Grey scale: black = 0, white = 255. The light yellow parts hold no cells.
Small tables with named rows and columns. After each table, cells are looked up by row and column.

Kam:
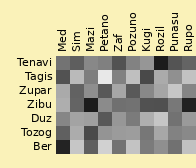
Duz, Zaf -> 151
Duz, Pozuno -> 123
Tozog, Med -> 96
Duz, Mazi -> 159
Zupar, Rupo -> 133
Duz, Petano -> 88
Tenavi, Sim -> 94
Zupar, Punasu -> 198

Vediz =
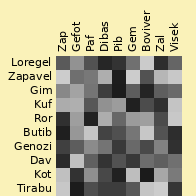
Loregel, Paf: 82
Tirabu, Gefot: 28
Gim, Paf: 117
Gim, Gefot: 163
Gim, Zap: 136
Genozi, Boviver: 73
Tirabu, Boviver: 196
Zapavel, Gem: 204
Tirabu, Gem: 88
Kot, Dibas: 72
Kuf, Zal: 48
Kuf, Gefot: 175
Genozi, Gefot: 93
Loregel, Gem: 112
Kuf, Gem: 32
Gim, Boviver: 36

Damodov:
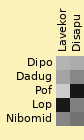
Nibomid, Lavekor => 133
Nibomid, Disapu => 115
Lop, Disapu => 128
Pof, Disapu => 23
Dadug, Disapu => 135
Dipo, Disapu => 172
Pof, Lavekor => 203
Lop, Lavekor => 25
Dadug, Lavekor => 164
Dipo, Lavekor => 180

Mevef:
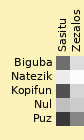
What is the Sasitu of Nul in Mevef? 191
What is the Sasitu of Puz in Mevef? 57
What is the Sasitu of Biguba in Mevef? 110
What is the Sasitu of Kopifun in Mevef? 81
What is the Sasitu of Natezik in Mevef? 236
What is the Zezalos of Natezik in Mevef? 252
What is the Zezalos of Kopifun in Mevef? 213
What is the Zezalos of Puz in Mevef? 133
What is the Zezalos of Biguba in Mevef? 221
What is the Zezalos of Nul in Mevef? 203

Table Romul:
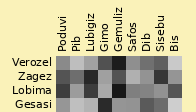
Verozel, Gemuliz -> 28
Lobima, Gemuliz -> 23
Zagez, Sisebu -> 55
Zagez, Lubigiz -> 40
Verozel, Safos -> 143
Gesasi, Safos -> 147
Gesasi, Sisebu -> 108
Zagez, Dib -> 147
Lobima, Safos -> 127
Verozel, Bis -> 201
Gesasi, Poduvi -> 150
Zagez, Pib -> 110
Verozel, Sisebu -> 96
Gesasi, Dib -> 90

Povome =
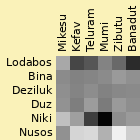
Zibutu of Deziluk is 136
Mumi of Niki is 4
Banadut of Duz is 142
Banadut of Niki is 154
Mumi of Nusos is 177
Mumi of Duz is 123
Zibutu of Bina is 154
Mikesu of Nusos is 145
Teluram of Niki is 62
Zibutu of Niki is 142
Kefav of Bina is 130
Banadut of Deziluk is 138
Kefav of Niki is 159
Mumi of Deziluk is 130
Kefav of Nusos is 213
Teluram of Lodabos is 86
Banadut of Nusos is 205
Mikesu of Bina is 139
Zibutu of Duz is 154
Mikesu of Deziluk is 143
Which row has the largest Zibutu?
Nusos

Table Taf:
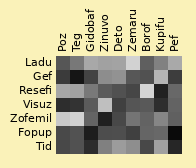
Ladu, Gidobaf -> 168
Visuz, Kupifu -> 46
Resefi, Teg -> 162
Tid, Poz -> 72
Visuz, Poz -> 45
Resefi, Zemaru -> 70
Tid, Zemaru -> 142
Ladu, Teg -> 120
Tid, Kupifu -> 160
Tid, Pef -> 38
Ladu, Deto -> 163
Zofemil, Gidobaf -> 100
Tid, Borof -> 72
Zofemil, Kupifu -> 134
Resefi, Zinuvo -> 91
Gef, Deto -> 146
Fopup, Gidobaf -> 29
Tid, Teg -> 81
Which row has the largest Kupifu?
Gef

